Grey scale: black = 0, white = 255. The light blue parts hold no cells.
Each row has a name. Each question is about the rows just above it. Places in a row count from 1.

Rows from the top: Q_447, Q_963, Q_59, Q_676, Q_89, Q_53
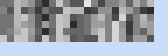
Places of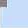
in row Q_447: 10 14 16 17 21
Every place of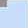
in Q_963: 15 16
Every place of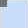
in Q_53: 2 8
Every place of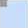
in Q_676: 4 7 14 15 22
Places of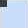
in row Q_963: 6 13 17 21
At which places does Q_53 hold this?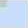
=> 1 3 4 7 9 15
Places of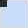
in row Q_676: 11

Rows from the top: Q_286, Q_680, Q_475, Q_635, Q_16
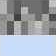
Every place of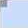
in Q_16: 1 7
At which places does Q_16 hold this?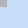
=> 3 6
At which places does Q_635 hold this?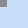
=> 8
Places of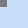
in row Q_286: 2

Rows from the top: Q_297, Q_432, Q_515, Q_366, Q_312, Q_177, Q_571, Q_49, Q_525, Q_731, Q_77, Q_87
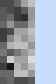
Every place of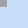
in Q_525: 3 4
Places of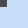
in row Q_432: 2
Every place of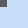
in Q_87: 1 5
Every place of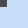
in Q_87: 3 4
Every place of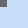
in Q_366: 1 3 4

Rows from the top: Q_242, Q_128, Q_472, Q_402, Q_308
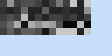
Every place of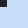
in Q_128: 2 5 6 8 9 11 12
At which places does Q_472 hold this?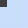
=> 1 3 6 8 9 11 13
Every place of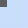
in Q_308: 2 4 5 8
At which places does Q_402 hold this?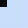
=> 10 11 13
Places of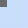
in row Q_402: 2
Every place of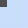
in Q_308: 6
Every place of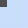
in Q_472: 2

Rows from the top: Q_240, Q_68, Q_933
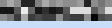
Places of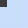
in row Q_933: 3 5 7 8 11 12
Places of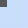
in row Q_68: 3 10 14
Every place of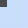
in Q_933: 6 10 15
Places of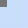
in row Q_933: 2
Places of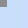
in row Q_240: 1 3 8 10 11 14 16
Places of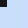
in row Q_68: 1 2 6 8

